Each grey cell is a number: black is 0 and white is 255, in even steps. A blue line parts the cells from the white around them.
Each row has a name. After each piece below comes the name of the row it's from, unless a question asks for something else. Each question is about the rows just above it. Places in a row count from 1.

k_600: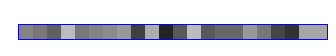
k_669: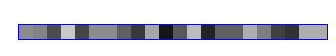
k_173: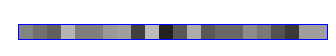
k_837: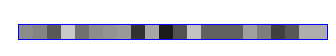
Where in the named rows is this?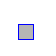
k_173, 4
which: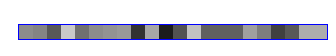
k_837
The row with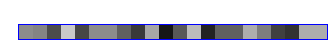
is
k_669
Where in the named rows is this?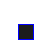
k_837, 11
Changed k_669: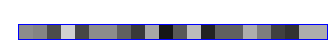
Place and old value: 4, [201]
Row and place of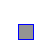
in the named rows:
k_837, 7
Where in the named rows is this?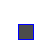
k_669, 3

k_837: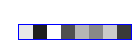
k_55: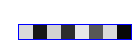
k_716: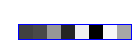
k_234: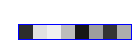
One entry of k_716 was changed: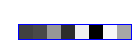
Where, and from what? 4, [37]
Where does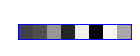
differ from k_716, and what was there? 2, [73]
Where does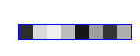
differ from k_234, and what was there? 2, [225]
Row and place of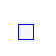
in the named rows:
k_716, 7
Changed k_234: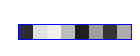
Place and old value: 5, [22]

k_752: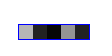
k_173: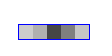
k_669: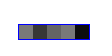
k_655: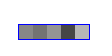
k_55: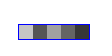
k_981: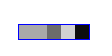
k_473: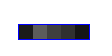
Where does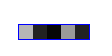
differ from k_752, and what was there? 4, [148]
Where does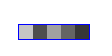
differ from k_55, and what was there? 2, [85]

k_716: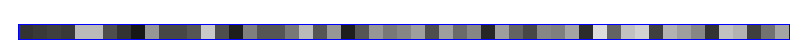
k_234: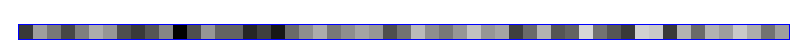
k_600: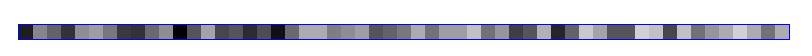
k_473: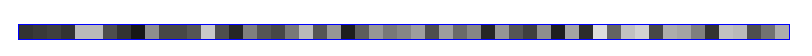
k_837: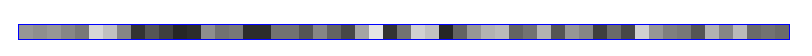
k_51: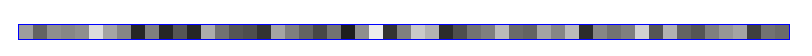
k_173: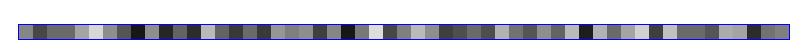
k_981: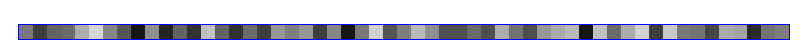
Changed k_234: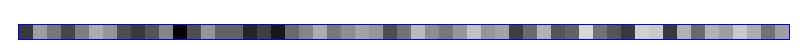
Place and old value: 21, [142]
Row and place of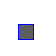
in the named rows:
k_473, 25

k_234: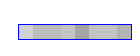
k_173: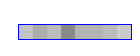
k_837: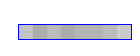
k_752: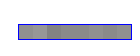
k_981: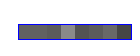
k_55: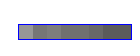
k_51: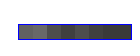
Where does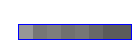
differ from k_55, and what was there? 5, [112]
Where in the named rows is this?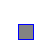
k_752, 3
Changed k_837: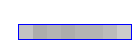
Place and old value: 3, [187]

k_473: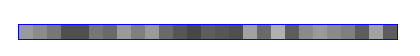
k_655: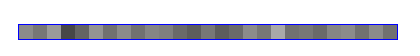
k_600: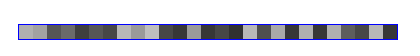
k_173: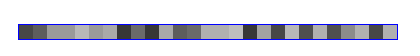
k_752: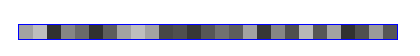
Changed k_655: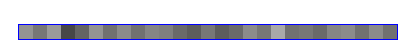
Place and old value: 1, [139]
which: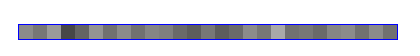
k_655
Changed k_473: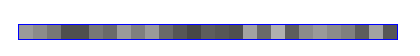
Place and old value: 27, [93]
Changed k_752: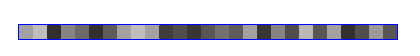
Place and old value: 11, [71]
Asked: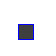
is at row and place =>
k_600, 5
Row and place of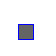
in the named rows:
k_655, 5
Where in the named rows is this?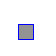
k_655, 6

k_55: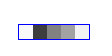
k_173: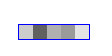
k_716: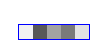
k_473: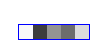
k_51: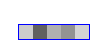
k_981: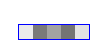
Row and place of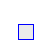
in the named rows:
k_981, 1
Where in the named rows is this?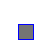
k_981, 4
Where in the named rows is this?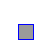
k_173, 4
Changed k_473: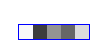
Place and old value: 4, [109]
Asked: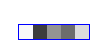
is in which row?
k_473
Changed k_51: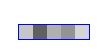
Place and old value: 1, [204]

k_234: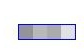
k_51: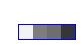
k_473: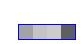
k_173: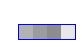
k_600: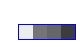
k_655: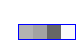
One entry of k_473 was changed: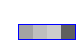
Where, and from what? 2, [196]
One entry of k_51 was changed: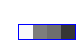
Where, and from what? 1, [243]
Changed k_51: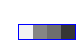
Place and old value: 2, [125]
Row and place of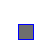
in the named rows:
k_51, 3
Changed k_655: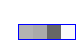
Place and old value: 2, [163]

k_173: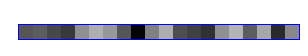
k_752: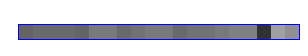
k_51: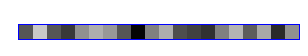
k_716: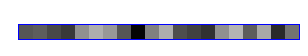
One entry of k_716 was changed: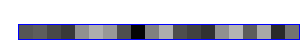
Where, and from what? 8, [86]
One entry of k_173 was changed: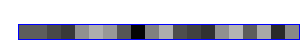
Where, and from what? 1, [86]
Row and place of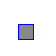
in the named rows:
k_173, 20

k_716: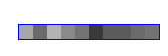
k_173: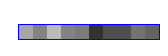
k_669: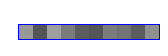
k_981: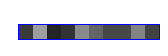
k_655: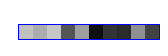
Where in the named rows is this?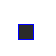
k_655, 8
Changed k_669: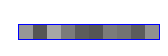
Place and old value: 3, [158]
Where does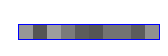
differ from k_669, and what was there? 7, [123]
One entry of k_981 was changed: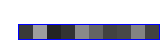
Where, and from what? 7, [72]
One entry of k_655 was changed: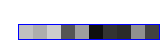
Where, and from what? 3, [198]
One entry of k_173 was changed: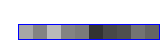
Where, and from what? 7, [79]

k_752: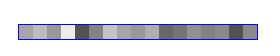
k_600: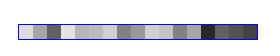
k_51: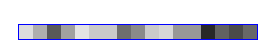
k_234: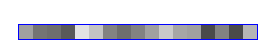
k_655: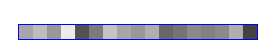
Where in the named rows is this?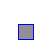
k_752, 13
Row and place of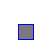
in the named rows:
k_655, 6
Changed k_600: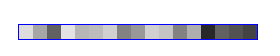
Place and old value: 13, [166]

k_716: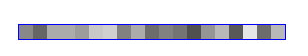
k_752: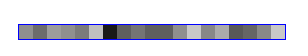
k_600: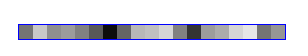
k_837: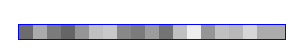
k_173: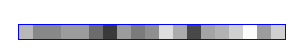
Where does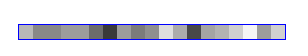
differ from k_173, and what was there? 17, [251]
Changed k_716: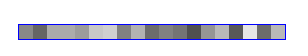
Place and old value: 9, [171]
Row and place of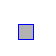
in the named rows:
k_173, 15
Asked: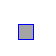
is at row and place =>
k_173, 14
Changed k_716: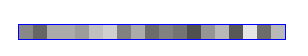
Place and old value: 6, [200]
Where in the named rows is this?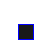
k_752, 7

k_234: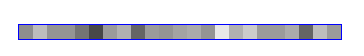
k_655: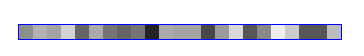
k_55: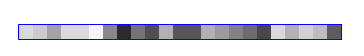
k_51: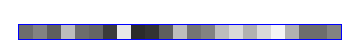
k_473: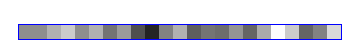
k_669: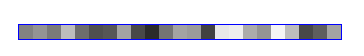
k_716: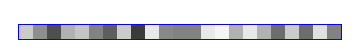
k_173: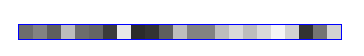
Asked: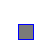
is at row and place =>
k_669, 3
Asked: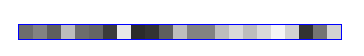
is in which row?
k_173
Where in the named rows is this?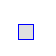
k_716, 22
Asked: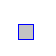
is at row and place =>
k_716, 5

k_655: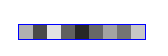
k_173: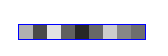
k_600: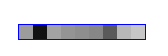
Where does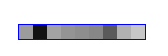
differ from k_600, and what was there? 8, [184]
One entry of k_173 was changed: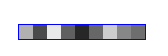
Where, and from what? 3, [227]

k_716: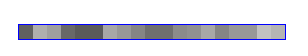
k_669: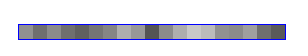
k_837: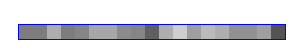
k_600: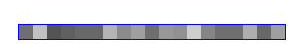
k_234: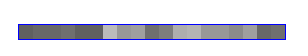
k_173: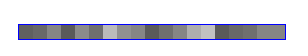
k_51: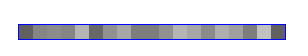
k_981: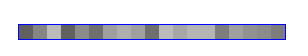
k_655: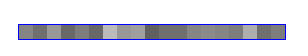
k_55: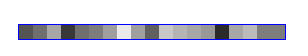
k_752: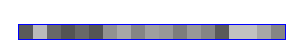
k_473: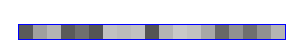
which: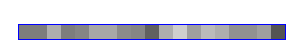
k_837
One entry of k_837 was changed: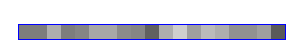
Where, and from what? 19, [84]
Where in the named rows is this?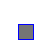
k_669, 6
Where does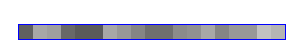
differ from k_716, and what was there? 2, [174]
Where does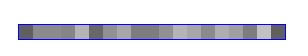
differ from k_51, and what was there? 2, [133]
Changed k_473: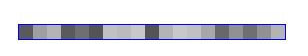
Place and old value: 9, [193]

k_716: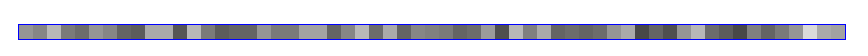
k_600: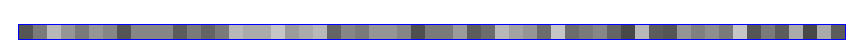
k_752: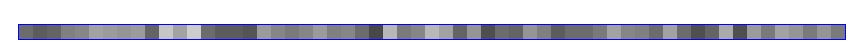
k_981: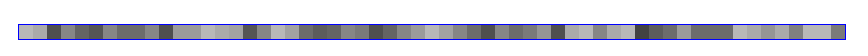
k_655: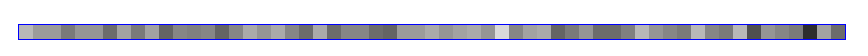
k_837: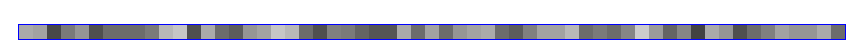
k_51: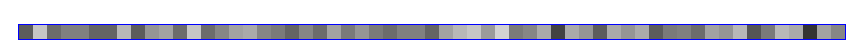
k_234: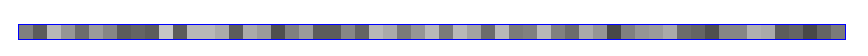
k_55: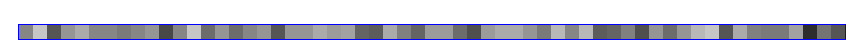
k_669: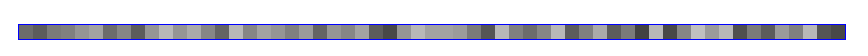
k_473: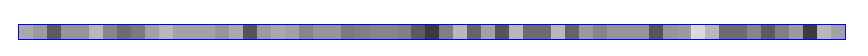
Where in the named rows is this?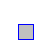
k_669, 49
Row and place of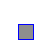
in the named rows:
k_600, 50
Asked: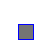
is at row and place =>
k_55, 58
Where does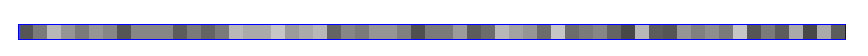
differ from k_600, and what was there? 28, [134]
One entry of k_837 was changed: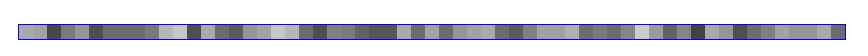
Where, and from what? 40, [184]
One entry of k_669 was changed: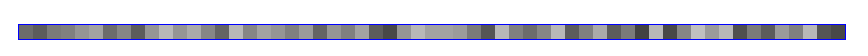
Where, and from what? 24, [134]
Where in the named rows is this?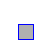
k_234, 53

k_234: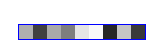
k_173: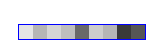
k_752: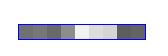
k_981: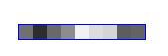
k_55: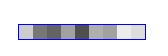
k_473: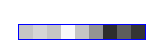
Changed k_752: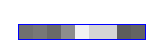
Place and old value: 6, [221]
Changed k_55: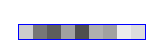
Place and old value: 3, [99]
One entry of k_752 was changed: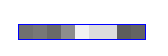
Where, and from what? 7, [213]
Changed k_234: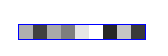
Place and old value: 6, [249]
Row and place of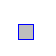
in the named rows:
k_173, 4
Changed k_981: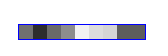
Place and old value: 9, [99]

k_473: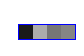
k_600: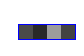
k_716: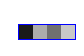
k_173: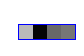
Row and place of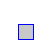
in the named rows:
k_716, 4
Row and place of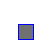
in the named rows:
k_716, 3

